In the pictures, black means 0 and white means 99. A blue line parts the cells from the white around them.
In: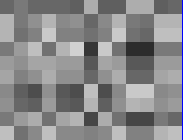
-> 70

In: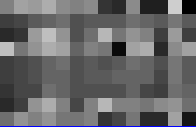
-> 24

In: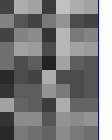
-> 51

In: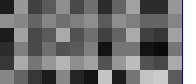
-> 55

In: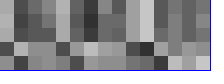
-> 69
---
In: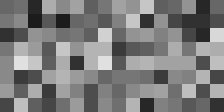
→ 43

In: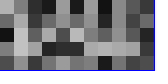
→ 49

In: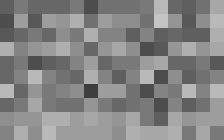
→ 47

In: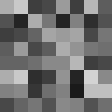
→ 78

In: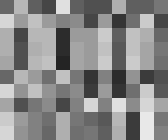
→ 71

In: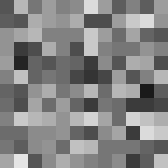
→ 71

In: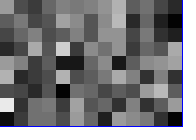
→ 30

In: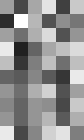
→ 28
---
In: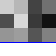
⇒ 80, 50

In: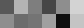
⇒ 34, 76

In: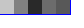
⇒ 77, 34

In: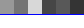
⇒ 59, 20

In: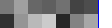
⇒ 47, 65

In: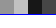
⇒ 58, 27

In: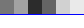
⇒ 46, 91
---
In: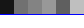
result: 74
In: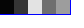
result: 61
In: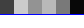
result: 3
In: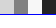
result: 14
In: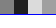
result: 62
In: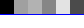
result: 29
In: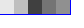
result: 56
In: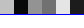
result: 11
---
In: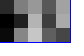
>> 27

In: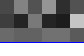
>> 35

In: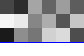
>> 30

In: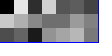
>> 47

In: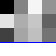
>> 45

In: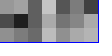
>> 70

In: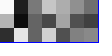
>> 53
